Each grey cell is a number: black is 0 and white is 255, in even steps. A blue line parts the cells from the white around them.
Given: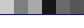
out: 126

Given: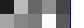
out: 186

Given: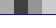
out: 64

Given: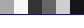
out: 246

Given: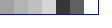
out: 180

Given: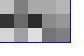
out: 127
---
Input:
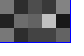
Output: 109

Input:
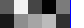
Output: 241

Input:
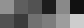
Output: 94

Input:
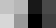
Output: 183

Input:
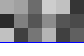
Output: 128

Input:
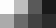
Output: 190

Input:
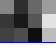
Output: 25

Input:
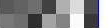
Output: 98

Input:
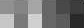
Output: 132
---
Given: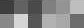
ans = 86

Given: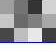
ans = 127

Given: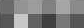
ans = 98

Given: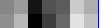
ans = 2

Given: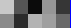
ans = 179

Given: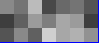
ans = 155

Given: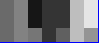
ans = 22

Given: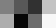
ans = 108
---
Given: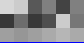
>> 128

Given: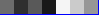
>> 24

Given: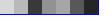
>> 146

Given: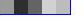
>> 209

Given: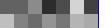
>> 44

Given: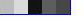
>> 93

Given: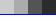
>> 43

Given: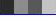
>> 195

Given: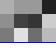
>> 32
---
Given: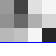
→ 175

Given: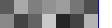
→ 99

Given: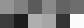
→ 175

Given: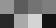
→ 212

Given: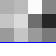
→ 110

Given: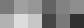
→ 199

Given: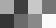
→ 137

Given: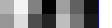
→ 77
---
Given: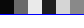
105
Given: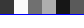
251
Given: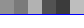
122
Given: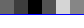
61
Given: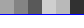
132
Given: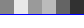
233
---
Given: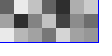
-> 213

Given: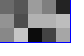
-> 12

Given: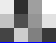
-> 206

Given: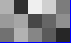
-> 134

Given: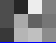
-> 181

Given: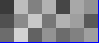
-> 108

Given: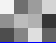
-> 133

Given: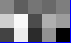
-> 43

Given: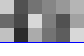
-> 115

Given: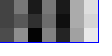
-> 36
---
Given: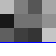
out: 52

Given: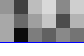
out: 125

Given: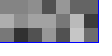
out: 81

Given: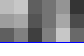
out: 63

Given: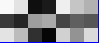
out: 48

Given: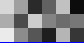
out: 86

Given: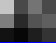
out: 30
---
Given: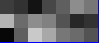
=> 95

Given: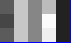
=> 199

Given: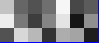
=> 216

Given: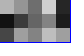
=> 159

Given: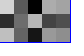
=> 100

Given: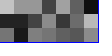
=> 25

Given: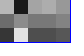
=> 226

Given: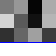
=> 102

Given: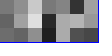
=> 100
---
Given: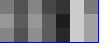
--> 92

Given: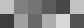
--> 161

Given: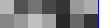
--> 153

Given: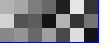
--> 82

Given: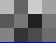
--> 119

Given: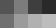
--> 155

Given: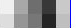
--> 150

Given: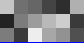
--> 124

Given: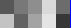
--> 98
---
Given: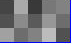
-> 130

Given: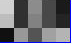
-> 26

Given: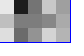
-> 159

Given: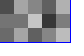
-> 177

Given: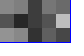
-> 106

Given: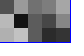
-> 166

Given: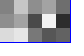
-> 110
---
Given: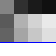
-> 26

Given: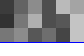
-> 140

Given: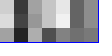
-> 162

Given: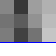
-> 158

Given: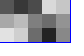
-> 75

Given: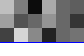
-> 12

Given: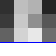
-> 178

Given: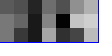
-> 36

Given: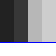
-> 183

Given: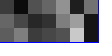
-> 81
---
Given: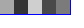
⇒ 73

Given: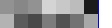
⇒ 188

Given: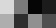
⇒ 5

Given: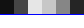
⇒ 134

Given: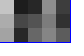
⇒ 142

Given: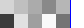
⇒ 137

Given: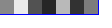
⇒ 50

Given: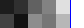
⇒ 130

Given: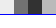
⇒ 50

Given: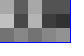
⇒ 83
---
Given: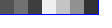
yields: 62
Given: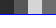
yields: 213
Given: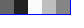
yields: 251
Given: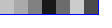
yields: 129
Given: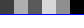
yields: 90
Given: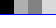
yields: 130
